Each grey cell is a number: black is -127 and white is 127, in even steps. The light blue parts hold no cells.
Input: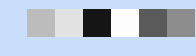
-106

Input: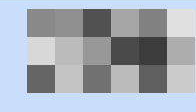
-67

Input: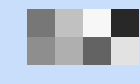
-87

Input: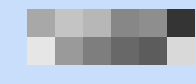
-75

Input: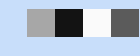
-108

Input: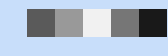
-102
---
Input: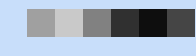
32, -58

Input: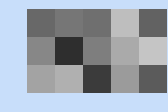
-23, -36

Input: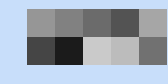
22, -14

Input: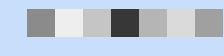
11, 32

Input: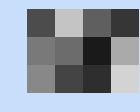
-51, 83

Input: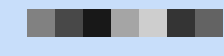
1, -28

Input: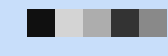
-111, 9

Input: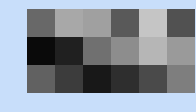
-23, -1

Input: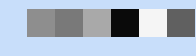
14, -31
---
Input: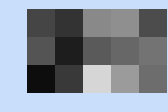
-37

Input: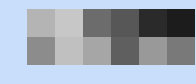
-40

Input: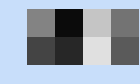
-116

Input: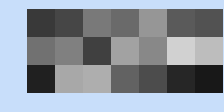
8

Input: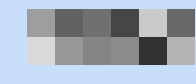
-57

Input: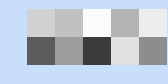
123

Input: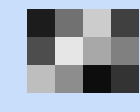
102

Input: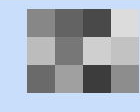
-8

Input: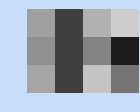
-64
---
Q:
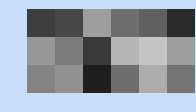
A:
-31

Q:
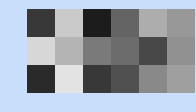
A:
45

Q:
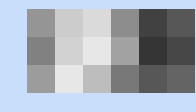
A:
-62

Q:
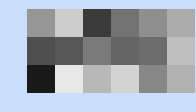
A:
15

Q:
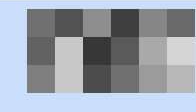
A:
6

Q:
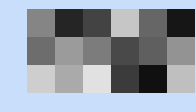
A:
-25

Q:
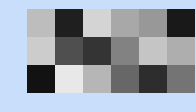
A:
24
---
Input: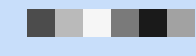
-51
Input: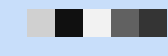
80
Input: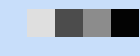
95
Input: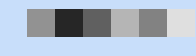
18
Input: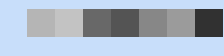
53
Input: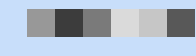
24
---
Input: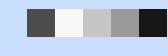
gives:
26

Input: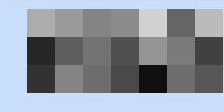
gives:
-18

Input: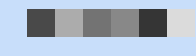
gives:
-74

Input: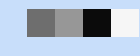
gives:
-116

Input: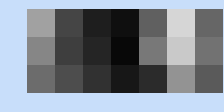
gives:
19

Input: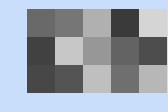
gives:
-16

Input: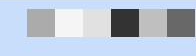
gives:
63
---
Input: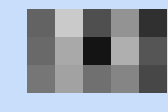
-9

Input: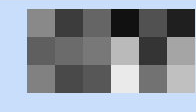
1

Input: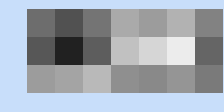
28

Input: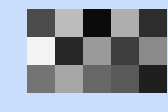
-11

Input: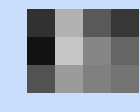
-45

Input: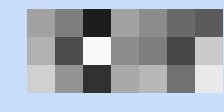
80

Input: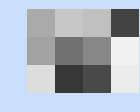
93

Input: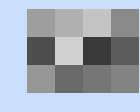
22

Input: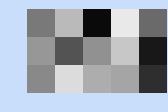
9
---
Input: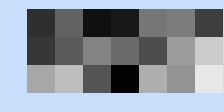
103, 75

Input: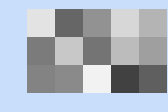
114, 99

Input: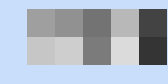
91, 78

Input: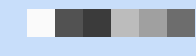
122, 60

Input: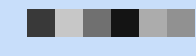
71, 44

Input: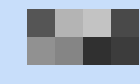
67, 52

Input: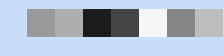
118, 61

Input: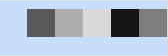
89, 46

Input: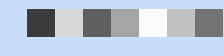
123, 88

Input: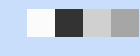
123, 80
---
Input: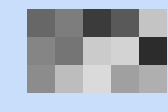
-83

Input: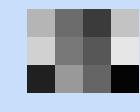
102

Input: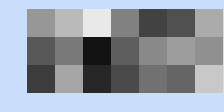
16

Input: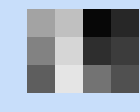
-67

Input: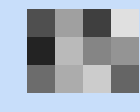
20

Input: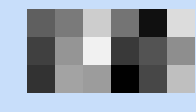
14
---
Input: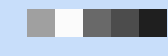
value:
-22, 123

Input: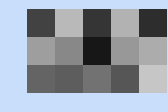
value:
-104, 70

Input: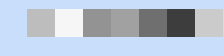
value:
33, 118

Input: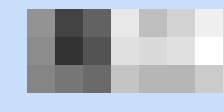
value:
97, 127

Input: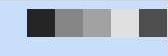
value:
34, 96

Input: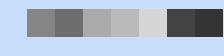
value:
58, 86

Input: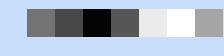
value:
-41, 127

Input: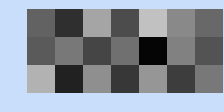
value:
-15, 65

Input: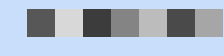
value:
4, 88
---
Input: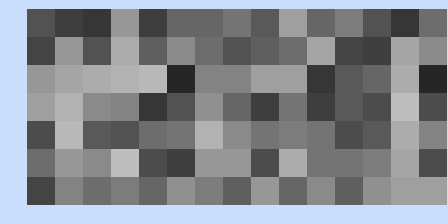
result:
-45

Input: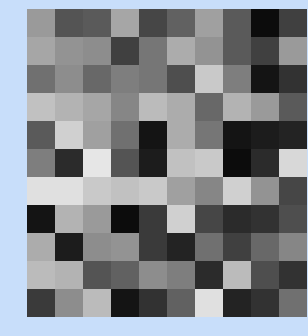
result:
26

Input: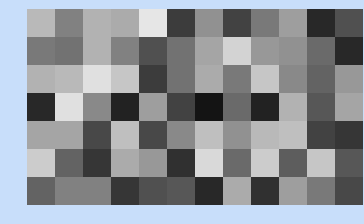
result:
57

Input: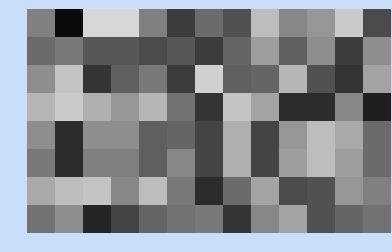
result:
0

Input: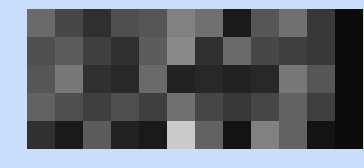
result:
-21
